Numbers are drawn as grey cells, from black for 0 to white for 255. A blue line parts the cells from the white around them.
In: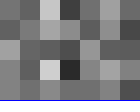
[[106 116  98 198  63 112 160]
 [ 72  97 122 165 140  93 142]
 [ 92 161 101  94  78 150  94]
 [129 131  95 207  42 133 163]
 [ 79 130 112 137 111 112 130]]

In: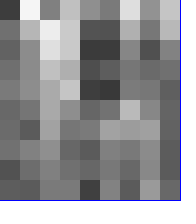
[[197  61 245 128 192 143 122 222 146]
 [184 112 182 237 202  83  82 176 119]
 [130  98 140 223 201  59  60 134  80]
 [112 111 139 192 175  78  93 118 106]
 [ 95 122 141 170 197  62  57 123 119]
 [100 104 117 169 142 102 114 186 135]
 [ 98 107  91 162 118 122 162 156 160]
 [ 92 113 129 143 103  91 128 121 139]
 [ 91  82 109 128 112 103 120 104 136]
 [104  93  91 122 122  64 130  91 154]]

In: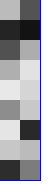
[[ 83 187]
 [ 19  36]
 [173  81]
 [226 175]
 [213 232]
 [200 141]
 [ 41 229]
 [187 199]
 [124  45]]

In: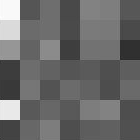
[[ 87 249  85 110  73 130 126]
 [ 74 218 107 110  74 122 121]
 [ 48 150  99 139  62 114 114]
 [ 94  61 109  98  85  90  79]
 [106  57 118  83 107  98  77]
 [ 78 233  89 103  89 125 130]
 [ 80  67 103 125  78  93  96]]

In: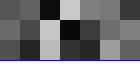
[[ 57  86  98  13 201 126 121]
 [128 107  73 198   9  60 110]
 [ 96  81  37 185  51  39 156]]

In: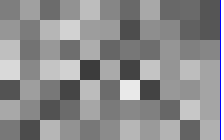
[[ 85 126 160 108 146 189 134 105 168 104 106]
 [ 86 150 124 182 210 157 155  77 142 135  97]
 [134 191 115 152 110 173 102 119 110 149 128]
 [164 217 136 196 209  60 170  67 196 149 189]
 [164  83 158 120  69 188 108 233  67 152 146]
 [165 168 136  82 107 166 122 136 128 103 199]
 [176 120  76 182 146 120 139 182 154 179  99]]

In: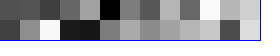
[[207  81  84  63 102 162   1 124  88 181 103 250 182]
 [221  64 142 248  26  23 124 170 140 162 181 199  76]]

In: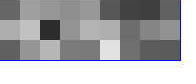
[[ 97 102 159 150 142 152  88  66  63]
 [146 173 193  44 147 180 175 109 133]
 [ 90  96 149 182 123 121 225 112  92]]
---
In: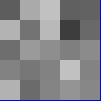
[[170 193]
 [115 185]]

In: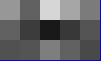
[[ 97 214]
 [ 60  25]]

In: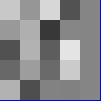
[[150 215]
 [175  56]]

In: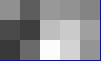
[[ 93 152]
 [ 62 190]]

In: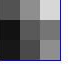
[[142 215]
 [ 89 117]]

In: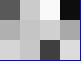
[[203 249]
 [197 208]]
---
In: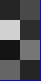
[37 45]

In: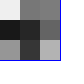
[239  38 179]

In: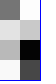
[117 201]

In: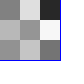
[129 149 116]

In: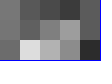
[119  96 178]

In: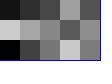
[ 19 166 119]

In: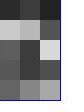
[ 43 184 216]

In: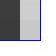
[ 60 200]

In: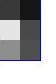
[57 73]
